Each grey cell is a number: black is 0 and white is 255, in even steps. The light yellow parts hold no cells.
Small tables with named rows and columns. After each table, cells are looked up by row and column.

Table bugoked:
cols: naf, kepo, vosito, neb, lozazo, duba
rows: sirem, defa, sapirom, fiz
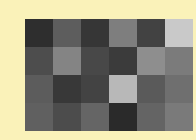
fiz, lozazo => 100
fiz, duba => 122
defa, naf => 77
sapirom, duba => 111
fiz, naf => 96
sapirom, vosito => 67

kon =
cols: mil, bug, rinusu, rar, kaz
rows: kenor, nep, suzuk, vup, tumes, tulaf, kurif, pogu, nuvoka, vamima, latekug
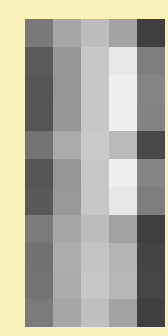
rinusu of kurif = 198
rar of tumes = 185
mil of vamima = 115
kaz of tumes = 73
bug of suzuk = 150
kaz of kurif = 125
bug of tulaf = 150
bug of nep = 151
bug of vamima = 171
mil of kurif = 89
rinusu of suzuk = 199
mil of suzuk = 85
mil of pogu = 122
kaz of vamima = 70
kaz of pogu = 63
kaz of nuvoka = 68
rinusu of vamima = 198
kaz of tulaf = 133

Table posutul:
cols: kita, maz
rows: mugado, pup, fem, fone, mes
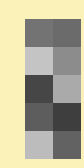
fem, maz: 170
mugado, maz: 107
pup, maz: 140
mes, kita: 188
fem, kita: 70
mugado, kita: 115
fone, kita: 93
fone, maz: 62
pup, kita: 196
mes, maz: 98

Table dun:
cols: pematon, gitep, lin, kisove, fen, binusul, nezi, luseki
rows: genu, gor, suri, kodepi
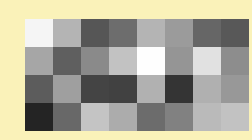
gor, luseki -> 141
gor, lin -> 138
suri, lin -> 68
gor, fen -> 254
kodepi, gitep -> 104
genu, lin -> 86
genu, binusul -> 155
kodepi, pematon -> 36
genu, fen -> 180
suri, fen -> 177
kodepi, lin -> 196
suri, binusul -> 52
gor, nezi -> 225
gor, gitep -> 95
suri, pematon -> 92

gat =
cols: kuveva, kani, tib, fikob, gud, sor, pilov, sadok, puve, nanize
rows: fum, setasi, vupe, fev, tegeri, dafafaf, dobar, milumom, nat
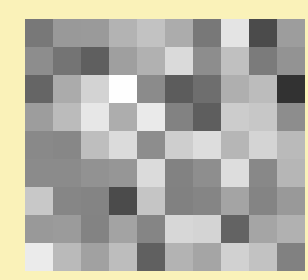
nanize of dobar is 153
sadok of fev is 204
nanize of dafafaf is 182
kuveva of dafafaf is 139
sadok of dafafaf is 221
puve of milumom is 165
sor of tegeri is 206
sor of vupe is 92
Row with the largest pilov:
tegeri

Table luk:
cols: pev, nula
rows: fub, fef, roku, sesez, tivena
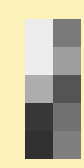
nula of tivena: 127
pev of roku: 173
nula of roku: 84
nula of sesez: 113
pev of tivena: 49
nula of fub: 122
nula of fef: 158
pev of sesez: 55
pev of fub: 236
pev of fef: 237
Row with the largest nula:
fef

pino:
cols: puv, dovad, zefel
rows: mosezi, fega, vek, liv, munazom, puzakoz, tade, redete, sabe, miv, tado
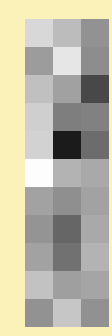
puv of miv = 194
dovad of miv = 159
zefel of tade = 162
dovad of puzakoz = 179
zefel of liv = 129
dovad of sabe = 113
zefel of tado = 145
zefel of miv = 165
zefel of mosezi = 146
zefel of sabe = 179
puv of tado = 146
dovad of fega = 230
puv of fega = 156
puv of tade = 162
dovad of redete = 102
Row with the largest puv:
puzakoz

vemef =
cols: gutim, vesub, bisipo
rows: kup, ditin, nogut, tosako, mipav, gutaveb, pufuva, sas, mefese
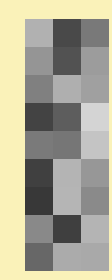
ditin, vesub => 82
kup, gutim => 177
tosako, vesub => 93
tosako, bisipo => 212
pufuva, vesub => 181
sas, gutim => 137
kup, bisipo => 121
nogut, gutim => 128
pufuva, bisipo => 138
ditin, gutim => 149
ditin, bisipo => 156
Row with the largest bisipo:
tosako

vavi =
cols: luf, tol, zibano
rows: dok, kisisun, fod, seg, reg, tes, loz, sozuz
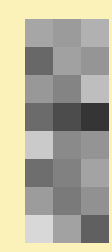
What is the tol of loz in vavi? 122
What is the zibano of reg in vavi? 148
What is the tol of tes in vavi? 129
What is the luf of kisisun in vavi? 104
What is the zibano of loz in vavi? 145
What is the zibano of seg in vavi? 53

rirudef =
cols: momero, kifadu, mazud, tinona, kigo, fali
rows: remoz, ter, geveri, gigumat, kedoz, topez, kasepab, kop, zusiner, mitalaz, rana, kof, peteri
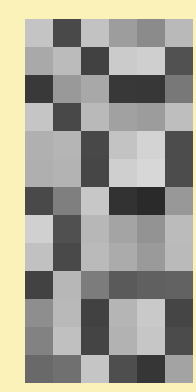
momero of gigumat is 197
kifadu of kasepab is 127
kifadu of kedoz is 181
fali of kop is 187
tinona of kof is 178
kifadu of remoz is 73
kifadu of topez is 179
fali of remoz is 185

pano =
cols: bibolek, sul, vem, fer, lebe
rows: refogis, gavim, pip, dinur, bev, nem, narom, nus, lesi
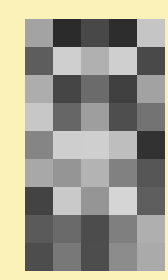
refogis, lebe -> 197
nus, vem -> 76
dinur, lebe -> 115
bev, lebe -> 50
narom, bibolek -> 67
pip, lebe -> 162
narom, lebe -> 94
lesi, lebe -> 170
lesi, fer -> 140
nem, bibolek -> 168

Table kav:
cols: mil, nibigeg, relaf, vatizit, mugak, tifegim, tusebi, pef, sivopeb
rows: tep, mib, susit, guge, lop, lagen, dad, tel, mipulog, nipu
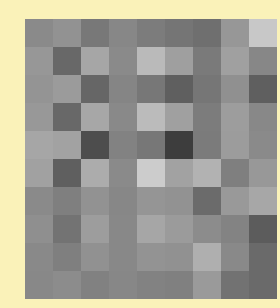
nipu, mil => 136
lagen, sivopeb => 152
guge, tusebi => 124
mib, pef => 160
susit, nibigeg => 155
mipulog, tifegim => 145
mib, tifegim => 159
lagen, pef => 127
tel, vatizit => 136
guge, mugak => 187
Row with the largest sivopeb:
tep

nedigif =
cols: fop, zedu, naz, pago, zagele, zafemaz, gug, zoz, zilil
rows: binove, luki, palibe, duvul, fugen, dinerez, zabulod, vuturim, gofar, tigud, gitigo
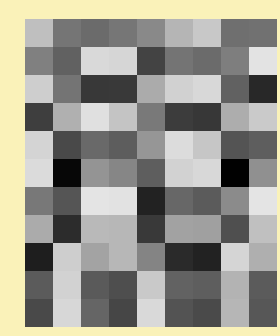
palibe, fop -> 206
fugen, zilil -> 94
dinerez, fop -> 219
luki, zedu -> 97
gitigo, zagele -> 217
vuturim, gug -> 160
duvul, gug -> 55
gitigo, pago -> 70
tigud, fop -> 91
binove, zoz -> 111

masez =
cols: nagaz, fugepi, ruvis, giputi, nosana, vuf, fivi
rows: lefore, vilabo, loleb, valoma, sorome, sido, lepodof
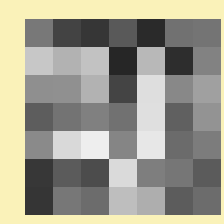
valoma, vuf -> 96
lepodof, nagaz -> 53
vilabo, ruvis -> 194
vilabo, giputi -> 38
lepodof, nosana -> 174
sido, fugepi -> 91
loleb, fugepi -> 144
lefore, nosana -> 42
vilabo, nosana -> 184
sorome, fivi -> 124
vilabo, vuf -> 45
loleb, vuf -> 136
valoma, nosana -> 223

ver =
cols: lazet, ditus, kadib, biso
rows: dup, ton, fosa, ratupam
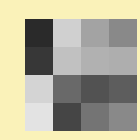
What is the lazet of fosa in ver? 212
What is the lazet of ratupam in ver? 227
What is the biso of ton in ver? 174
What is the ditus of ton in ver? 193
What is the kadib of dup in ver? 163
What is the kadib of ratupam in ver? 116
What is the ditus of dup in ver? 208
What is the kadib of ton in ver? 177
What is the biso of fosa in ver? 93
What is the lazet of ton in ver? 55
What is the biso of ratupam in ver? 137
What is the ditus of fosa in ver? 105
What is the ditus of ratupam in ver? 69
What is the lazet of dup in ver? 42
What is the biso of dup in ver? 137

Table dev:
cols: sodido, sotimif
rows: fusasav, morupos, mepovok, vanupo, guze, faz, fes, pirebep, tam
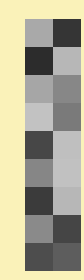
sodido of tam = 77
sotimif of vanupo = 122
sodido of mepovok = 166
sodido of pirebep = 138
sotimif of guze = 191
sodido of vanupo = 194
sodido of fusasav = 169
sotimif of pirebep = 69
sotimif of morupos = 183
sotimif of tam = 93
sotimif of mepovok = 135
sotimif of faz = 193
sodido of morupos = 44

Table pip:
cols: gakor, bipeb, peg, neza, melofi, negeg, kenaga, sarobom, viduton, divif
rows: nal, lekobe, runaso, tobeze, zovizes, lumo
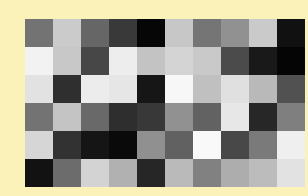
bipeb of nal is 203
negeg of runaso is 247
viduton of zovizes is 122
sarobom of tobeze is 231
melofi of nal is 6
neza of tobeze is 46
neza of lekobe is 237
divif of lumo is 226
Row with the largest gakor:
lekobe

